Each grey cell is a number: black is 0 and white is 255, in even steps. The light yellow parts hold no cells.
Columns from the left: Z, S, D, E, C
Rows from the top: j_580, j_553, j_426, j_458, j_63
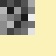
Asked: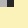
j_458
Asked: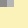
j_458
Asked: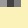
j_553
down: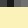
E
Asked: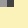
j_553

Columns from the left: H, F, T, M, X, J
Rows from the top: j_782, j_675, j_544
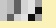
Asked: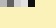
j_675
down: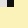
X

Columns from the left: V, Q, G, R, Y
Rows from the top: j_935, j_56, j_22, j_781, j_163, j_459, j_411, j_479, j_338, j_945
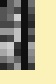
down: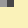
Q
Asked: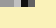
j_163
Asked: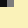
j_338

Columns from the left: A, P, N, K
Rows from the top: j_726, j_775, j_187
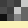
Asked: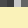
j_775
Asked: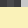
j_726
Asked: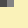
j_187
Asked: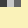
j_775
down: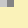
N

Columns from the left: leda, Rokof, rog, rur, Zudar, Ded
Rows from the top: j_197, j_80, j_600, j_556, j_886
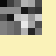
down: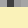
Zudar
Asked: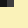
j_80
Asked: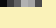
j_197
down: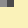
leda

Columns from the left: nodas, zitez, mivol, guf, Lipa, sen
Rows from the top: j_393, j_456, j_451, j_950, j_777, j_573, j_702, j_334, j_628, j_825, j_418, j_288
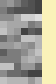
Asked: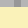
j_288
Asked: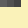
j_393
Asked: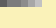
j_334
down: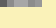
zitez
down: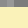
zitez

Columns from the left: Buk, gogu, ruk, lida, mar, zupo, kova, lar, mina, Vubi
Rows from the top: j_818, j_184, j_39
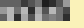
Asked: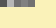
j_39
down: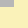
gogu
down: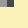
Vubi
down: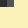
mar
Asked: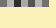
j_184
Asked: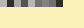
j_39

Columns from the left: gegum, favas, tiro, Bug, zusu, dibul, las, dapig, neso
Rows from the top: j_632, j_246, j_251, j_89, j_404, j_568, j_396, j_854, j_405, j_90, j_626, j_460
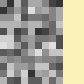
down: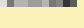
zusu
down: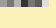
dibul

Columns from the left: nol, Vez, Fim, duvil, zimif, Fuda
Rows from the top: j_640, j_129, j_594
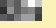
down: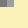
duvil
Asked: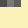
j_640
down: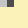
Fuda
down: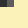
nol
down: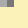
duvil
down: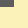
Fim
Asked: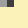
j_594

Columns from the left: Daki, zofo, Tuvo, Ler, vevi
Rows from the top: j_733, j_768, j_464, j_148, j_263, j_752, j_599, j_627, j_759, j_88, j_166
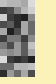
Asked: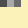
j_263
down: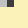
Daki
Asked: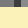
j_752
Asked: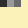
j_166

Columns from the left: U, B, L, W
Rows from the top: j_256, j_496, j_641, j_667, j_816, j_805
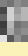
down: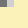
B
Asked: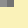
j_805

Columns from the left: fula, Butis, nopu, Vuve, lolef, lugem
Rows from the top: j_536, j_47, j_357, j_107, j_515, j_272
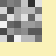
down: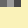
Butis
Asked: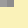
j_107

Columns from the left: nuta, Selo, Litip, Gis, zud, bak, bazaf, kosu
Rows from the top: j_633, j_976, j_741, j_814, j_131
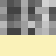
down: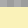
Gis
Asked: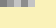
j_814
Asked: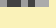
j_976
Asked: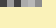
j_131
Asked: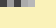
j_131
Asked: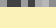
j_131

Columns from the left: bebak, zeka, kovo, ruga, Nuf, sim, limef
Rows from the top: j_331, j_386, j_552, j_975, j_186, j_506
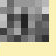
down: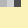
limef
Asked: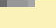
j_331
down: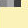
kovo
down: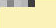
bebak
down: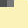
zeka
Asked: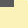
j_186
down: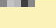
bebak

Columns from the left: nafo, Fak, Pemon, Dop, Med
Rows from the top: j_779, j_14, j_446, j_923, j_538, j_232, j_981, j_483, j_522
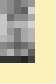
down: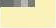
Pemon
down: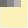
Pemon
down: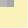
Dop

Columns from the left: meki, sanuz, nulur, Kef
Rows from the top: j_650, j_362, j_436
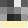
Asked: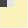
j_650
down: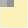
Kef

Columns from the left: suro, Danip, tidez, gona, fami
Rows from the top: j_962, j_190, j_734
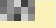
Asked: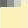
j_962
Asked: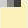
j_734
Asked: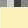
j_962
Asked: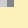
j_734
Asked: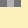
j_190

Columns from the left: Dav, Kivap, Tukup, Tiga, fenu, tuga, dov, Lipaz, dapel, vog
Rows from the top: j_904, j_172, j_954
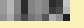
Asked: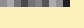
j_954
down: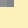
tuga

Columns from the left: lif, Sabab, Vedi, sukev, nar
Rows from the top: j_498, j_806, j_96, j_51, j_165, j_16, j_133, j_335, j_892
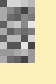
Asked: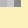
j_51
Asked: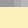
j_335
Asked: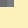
j_165

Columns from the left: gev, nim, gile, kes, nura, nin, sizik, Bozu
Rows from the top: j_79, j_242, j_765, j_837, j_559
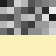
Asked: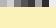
j_242
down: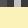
nura
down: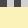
nim
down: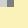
gile

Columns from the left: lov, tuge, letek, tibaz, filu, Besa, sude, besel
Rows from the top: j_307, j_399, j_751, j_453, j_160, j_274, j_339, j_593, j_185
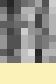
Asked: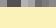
j_274
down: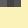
tuge
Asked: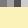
j_307
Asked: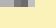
j_399

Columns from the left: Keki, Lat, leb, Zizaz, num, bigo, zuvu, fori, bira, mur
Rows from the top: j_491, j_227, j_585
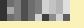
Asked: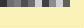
j_585
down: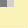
bigo
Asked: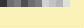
j_491
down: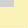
zuvu

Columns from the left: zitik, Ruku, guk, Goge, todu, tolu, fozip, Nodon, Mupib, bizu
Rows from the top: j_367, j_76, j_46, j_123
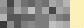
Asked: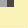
j_76
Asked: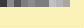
j_123
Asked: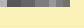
j_46
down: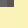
Ruku
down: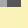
guk
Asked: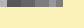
j_46
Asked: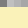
j_123

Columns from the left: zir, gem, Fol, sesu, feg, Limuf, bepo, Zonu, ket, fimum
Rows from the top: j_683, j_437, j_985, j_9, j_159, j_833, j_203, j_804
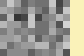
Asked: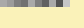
j_437
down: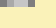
feg
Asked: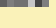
j_683
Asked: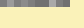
j_159
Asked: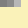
j_985

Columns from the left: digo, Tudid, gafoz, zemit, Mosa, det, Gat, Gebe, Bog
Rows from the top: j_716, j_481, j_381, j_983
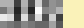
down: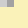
Gebe
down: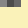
Gat

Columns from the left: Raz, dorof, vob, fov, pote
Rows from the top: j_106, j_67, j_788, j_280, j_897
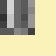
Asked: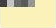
j_280
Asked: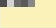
j_67
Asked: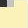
j_788
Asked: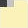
j_280
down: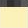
Raz
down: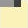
pote

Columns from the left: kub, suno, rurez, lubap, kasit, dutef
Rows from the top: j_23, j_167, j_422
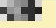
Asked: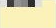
j_422
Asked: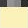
j_422
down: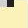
dutef
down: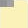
rurez
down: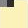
lubap

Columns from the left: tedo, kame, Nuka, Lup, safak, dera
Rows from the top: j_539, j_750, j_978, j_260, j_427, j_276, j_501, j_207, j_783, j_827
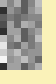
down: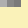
dera
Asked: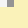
j_783
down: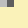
Lup
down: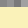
kame
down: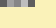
Lup
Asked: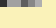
j_827

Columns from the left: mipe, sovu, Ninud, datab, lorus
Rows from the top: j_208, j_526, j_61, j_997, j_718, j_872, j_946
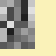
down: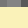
Ninud
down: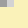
mipe
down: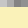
lorus
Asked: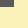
j_997
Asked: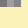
j_718
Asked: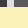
j_997
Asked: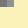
j_872

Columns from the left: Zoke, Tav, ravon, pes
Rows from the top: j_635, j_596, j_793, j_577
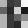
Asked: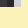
j_577
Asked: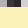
j_577
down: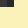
Tav
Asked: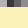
j_793

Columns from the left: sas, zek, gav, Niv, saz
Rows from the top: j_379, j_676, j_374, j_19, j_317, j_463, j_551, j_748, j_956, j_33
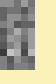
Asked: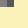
j_956
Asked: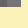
j_676
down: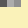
gav
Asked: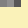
j_19
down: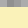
gav
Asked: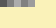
j_317
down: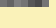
Niv

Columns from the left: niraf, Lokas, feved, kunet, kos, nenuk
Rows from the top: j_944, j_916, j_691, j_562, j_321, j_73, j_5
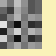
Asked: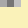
j_944
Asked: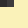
j_562
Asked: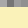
j_5
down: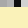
feved
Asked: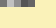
j_944

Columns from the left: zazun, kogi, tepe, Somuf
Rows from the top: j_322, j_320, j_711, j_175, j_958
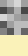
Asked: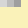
j_711
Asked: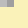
j_711
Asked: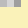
j_322
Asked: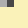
j_320

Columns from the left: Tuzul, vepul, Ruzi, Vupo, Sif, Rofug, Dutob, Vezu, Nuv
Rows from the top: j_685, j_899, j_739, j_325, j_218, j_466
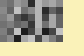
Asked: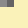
j_899
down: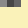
Nuv
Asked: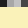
j_466
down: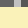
Nuv

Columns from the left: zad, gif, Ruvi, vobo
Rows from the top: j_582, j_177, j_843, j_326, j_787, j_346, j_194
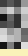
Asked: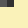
j_326
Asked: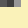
j_582
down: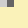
gif

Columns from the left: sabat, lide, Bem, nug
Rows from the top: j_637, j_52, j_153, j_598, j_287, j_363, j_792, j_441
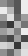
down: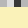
lide
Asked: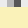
j_52
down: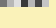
lide
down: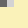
sabat
